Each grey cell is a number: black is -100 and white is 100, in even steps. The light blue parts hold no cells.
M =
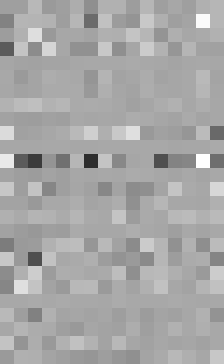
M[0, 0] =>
25
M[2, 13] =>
31
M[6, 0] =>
31
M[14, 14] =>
30
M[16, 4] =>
23
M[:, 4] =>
[25, 24, 31, 31, 29, 33, 33, 43, 25, 34, 32, -12, 25, 25, 32, 34, 23, 47, 32, 36, 21, 33, 29, 25, 39, 25]
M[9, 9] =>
75
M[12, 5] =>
31
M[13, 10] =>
12
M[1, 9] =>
16
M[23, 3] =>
33
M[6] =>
[31, 27, 29, 33, 33, 33, 20, 37, 30, 28, 36, 31, 30, 32, 43, 30]
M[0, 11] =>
25
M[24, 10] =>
27
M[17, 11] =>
42
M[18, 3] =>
52
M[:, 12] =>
[31, 25, 37, 18, 29, 30, 30, 39, 28, 24, 30, 3, 29, 54, 31, 44, 25, 14, 23, 37, 31, 33, 26, 39, 29, 44]
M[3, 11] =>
40
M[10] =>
[31, 31, 31, 32, 32, 31, 31, 32, 32, 32, 32, 32, 30, 31, 31, 33]
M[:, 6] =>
[12, -16, 28, 14, 32, 17, 20, 34, 30, 62, 31, -64, 30, 26, 29, 33, 31, 18, 37, 32, 45, 32, 28, 30, 40, 18]
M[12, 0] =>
28
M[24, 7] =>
28
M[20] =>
[5, 75, 53, 28, 21, 44, 45, 21, 34, 28, 38, 51, 31, 28, 41, 51]
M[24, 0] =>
53
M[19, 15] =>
60
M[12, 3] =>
28
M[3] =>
[-29, 54, 10, 67, 31, 14, 14, 57, 12, 30, 59, 40, 18, 42, 27, 26]
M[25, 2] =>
37
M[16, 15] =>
32
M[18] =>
[56, 20, -38, 52, 32, 33, 37, 23, 15, 21, 8, 43, 23, 34, 36, 4]
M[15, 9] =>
22
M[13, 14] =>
31
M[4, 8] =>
32
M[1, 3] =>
40
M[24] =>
[53, 16, 36, 20, 39, 51, 40, 28, 44, 30, 27, 31, 29, 30, 27, 32]
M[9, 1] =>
26

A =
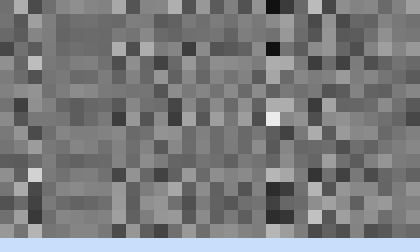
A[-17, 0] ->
-12
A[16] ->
[19, -9, 41, -8, -5, 4, 4, -6, -41, 18, -26, -47, -12, 20, -14, 10, 13, 2, -2, 43, 23, -2, -42, -24, -38, 3, -38, -31, -12, -18]
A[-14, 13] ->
-52
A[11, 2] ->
-15
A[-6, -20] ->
10
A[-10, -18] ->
-45
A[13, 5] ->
8
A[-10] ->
[-10, -50, 13, 0, -20, -27, -19, -17, -31, 6, -11, -14, -45, 6, -21, 8, -17, 12, -23, 36, 36, -3, -54, 29, -21, -20, -15, 9, -11, -30]
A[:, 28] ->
[1, -6, -4, 4, -10, -16, -4, -11, -21, -8, -1, -3, -11, -3, -1, -3, -12]
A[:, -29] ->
[36, -31, -28, -11, -19, -15, 10, -50, -33, 16, 0, -29, -25, 33, -17, 25, -9]
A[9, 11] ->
15
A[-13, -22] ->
-39
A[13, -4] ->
7
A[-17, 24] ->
11
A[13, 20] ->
-52
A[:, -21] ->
[-34, -1, -9, -39, 11, 2, -9, 6, 19, -17, -13, -16, 15, -25, -27, -24, 18]
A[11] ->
[-27, -29, -15, -2, -19, -23, -18, -17, 3, -16, 10, -3, -21, -22, -9, -13, -24, -4, -10, -21, 9, -13, -21, 24, -13, -28, 0, 17, -3, -6]
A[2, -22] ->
-4
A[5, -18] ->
-24
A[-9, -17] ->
29
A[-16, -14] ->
-11
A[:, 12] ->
[37, -23, -21, 4, -18, -24, 10, -45, -53, 13, 7, -21, -24, 31, -12, 20, -12]
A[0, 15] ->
-29
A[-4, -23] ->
2
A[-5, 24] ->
-49
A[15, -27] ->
-14
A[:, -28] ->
[-41, 25, 4, -29, 48, -36, 15, 13, -6, -41, 22, -15, 65, -43, -48, -55, 41]
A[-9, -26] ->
-8
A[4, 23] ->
-15

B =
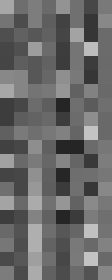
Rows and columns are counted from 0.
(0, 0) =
31
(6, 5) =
-24
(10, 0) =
-49
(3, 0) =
-45
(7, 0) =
-52
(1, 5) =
-12
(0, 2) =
-2
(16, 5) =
-20
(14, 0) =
29
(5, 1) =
4
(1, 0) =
-9
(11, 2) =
-4
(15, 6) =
-3
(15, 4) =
-71
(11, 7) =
-2
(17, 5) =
-5
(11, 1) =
-18
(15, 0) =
-52
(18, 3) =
-13
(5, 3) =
-19
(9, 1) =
-4
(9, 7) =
-18
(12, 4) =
-70
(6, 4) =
18
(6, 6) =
2
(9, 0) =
-25
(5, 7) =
-16
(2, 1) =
-24
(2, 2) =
-32
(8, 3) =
-18
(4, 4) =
-53
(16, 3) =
-14
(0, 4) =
15
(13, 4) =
-54
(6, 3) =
-6

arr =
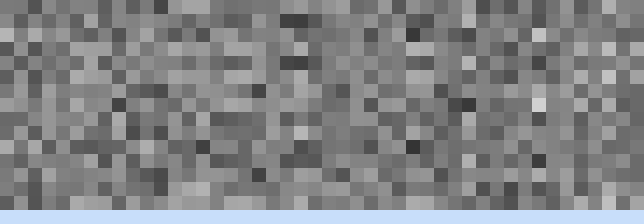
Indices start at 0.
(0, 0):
-4
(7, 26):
-33
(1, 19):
-2
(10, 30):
-28
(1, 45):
-8
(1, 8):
6
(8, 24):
-3
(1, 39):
-7
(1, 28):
6
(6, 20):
-3
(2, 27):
0
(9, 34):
-15
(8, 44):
6
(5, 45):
27
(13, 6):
6
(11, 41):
-22
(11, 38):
-52
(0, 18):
-6
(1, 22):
-32
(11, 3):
0
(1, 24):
5
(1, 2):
3
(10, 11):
4
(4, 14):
5
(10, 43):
-18
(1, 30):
-37
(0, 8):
4
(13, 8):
4
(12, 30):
17
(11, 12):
6
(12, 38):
35
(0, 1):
-5
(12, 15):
16
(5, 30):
29
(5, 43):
51
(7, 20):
21
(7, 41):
33
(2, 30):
-16
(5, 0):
-26

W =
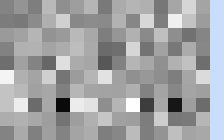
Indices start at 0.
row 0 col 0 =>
3
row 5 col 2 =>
29
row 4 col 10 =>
31
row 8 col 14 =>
43
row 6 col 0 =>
53
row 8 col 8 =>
26
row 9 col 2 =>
0
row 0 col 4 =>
12
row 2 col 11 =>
50
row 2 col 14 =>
4
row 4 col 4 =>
75
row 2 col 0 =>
21
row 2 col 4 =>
21
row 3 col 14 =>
6
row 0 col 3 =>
45
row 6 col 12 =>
6
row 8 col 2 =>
32
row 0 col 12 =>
30
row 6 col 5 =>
43
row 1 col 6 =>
10
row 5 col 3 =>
62
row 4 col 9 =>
42
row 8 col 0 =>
36
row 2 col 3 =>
15
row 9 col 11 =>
16
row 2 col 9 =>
39
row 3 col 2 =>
40
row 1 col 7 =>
8
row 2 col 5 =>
45
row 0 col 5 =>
24
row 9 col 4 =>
3
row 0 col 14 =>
29
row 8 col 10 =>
-2
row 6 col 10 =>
2
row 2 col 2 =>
42
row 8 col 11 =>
61

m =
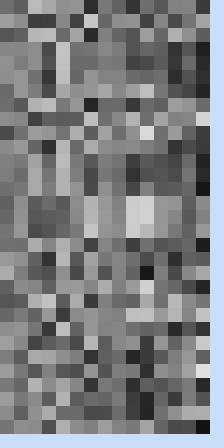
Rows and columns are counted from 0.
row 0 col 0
-14
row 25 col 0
-2
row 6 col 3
-42
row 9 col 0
-42
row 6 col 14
-71
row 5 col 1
17
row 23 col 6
17
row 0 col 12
1
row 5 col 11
-14
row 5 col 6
15
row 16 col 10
44
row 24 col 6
42
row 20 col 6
5
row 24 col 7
-28
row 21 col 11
-11
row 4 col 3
-36
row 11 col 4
47
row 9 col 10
70
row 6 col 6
17
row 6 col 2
-3
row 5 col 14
-62
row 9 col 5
36
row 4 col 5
-16
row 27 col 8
-14
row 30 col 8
2
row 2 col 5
29
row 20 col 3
-25
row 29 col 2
13
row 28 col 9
-53
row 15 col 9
60
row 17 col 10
-11
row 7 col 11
-25
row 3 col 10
-20
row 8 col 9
40
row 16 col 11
18
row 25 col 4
11
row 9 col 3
17

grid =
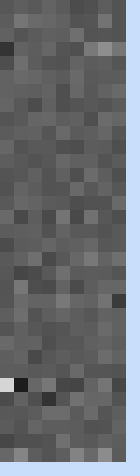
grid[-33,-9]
-32
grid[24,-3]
-25
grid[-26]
[-21, -31, -40, -25, -38, -34, -31, -34, -29]
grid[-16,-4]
-25
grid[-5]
[-41, -24, -38, -60, -33, -11, -20, -19, -35]
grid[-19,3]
-29
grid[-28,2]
-20
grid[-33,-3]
-37
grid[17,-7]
-27
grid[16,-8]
-26
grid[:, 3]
[-22, -19, -25, -20, -34, -25, -22, -25, -19, -33, -30, -32, -35, -35, -29, -42, -36, -21, -42, -30, -41, -22, -26, -36, -38, -32, -29, -7, -60, -15, -27, -35, -34]
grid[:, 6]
[-37, -33, -34, -5, -28, -30, -31, -31, -38, -26, -28, -25, -16, -31, -36, -11, -30, -19, -6, -28, -27, -23, -32, -28, -25, -28, -33, -22, -20, -17, -36, -30, -18]
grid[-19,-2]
-36
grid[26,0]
-27
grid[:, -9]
[-32, -28, -24, -59, -39, -23, -23, -21, -34, -29, -20, -27, -34, -36, -30, -18, -28, -40, -30, -32, -34, -33, -26, -34, -18, -26, -27, 67, -41, -31, -29, -44, -19]
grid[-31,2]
-29
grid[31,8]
-27
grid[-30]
[-59, -23, -27, -20, -34, -37, -5, 11, -8]
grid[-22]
[-27, -31, -35, -32, -19, -25, -25, -35, -29]
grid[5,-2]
-28
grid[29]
[-31, -32, -28, -15, -15, -29, -17, -33, -26]
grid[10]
[-20, -35, -30, -30, -37, -39, -28, -29, -38]
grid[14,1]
-19
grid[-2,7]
-23
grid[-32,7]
-10
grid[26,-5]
-33
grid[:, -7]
[-30, -17, -29, -27, -28, -20, -26, -40, -21, -24, -30, -35, -25, -28, -22, -27, -25, -27, -13, -41, -39, -22, -35, -32, -23, -43, -30, -19, -38, -28, -21, -37, -27]
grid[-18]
[-18, -43, -27, -42, -9, -43, -11, -32, -38]
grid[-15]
[-30, -24, -13, -42, -31, -19, -6, -22, -13]
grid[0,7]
-27
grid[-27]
[-23, -25, -26, -22, -38, -19, -31, -23, -18]
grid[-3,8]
-22
